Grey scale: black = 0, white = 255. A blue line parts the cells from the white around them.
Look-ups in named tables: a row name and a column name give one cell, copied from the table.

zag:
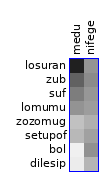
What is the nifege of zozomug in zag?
176
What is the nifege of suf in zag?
151
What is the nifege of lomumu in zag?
157
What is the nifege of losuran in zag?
148
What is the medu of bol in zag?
240
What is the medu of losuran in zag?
32
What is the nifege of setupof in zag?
161
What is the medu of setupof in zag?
184
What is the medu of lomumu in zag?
147
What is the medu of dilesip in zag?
236

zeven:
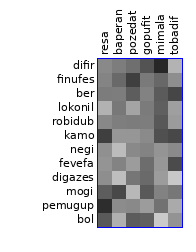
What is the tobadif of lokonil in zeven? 159
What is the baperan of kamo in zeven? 150
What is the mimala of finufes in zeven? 104
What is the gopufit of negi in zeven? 131
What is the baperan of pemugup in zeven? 140
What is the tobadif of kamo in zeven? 72
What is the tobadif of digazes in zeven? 200
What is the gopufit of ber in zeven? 130
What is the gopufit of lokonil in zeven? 123
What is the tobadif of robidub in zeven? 155
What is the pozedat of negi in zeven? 137
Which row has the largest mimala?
bol

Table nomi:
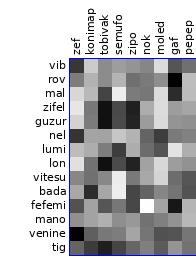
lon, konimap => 114
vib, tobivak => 140
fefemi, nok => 254
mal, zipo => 123
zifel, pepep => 166
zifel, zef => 230
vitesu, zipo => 121
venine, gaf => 84
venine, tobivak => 120
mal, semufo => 237
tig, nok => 127
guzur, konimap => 123
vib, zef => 55
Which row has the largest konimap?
vib

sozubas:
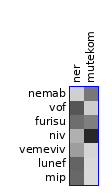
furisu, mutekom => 127
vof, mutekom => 205
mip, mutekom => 218
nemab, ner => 208
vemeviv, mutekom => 213
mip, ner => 104
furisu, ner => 110
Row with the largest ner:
nemab

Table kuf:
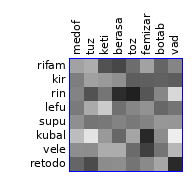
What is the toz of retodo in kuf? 116
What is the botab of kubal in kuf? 140
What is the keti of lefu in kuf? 203
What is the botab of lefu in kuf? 103
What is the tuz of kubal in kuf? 228
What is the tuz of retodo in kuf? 75
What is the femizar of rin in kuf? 86
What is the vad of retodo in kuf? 41
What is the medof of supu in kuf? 143
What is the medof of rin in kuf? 131
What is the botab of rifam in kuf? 101

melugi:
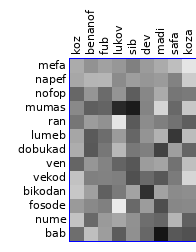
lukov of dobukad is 184
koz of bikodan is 199
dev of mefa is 155
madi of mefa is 171
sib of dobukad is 120
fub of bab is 157
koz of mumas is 137
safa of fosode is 135
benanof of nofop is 149
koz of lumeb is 166
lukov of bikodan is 122
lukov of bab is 92
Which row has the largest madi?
mumas

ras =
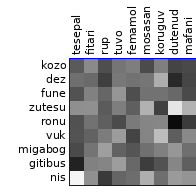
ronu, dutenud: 11
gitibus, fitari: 129
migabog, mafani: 111
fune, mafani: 74
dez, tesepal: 111
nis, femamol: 109
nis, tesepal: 245
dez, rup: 63
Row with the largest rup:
migabog

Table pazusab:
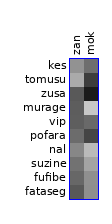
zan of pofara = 108
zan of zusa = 89
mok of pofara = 69
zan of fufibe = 103
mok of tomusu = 61
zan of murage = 93
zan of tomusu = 170
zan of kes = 146
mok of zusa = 27
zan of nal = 135
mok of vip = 105
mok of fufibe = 143

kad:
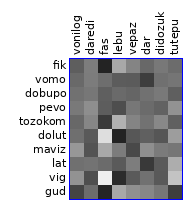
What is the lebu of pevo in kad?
78
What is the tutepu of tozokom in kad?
96
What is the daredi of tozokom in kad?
134
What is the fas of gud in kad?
37
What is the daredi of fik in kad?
125
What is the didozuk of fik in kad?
120
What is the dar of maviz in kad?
143
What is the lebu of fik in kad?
168
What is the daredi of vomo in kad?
124
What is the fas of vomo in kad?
110
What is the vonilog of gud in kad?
68
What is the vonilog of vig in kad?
146
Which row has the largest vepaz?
gud

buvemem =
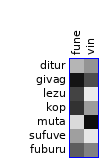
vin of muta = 14
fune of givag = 20
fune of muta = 218
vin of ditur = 148
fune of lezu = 67
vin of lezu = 235
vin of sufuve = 231
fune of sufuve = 159
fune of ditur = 181
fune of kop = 50
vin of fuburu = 130
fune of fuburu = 93
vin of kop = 156
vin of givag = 78
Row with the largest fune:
muta

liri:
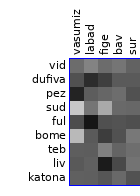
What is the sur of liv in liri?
115
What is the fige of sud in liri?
169
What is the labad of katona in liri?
95
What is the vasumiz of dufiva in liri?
81
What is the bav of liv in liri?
73
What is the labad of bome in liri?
90
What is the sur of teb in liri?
110
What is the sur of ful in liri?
79
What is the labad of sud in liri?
117
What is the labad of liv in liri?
96
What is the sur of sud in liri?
103
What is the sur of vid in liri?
98

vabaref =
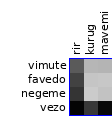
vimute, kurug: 182
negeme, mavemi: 194
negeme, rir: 52
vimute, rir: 90
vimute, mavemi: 180
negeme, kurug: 203
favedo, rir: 66
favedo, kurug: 197

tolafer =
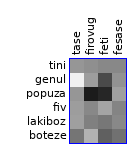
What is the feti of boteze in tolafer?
96
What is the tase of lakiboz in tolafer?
159
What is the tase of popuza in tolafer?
150
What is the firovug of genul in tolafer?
157
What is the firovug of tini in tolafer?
143
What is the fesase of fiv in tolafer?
132
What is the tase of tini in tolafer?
150
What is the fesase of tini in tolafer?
136
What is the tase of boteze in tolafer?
117
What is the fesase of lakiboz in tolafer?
136
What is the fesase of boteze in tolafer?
113
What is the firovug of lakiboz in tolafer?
128
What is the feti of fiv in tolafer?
164
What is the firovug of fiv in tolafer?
136
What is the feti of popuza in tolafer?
38
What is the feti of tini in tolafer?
136
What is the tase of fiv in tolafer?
157
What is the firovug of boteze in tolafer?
178
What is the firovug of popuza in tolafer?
27

